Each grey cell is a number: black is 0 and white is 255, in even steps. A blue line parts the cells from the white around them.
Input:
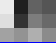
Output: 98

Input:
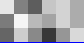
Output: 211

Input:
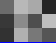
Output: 169

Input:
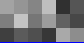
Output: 48

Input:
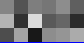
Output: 141

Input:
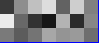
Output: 206
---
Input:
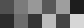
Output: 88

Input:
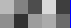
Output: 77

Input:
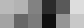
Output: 43

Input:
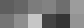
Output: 130

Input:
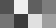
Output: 239

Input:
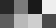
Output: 122

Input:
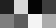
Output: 215
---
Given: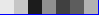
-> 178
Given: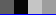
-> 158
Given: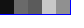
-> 144
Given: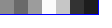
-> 29
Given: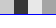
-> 165
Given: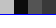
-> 57
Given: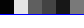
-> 121
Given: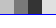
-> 224
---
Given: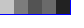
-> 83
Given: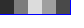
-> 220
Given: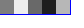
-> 105
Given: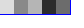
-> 181
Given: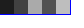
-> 170
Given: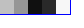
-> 16
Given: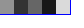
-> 102
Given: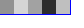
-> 162
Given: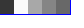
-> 168
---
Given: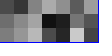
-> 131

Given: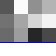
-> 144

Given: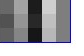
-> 28

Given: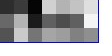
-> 5

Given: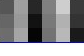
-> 39

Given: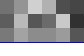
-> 208
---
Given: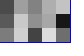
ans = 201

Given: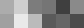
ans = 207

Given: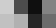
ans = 76

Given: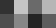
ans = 196

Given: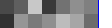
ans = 95

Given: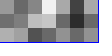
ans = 126
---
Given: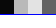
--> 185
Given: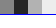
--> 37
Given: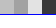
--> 162
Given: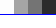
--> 165
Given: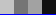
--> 117
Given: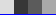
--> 55
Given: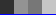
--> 147
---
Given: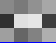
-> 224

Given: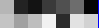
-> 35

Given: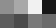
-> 168

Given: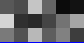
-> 48

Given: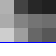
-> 131

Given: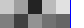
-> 159

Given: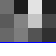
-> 131

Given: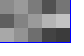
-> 131
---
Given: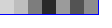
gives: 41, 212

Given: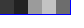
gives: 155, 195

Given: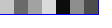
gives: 218, 218

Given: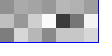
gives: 250, 250

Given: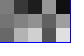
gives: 145, 224

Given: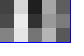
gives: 50, 235

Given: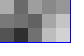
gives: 98, 210

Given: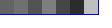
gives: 126, 191

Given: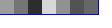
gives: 215, 215
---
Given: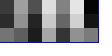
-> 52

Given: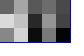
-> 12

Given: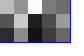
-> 18

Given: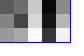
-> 249

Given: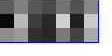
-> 122

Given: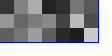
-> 41

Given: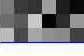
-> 143

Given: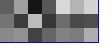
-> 130

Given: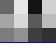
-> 145

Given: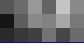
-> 115
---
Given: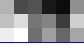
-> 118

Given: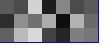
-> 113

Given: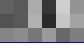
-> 177

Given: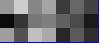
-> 119

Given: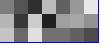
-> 204

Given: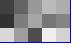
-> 166

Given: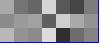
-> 161

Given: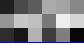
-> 191
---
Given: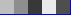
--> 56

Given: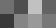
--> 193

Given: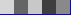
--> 200

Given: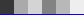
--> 212

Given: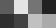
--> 116

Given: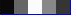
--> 251

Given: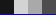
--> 169
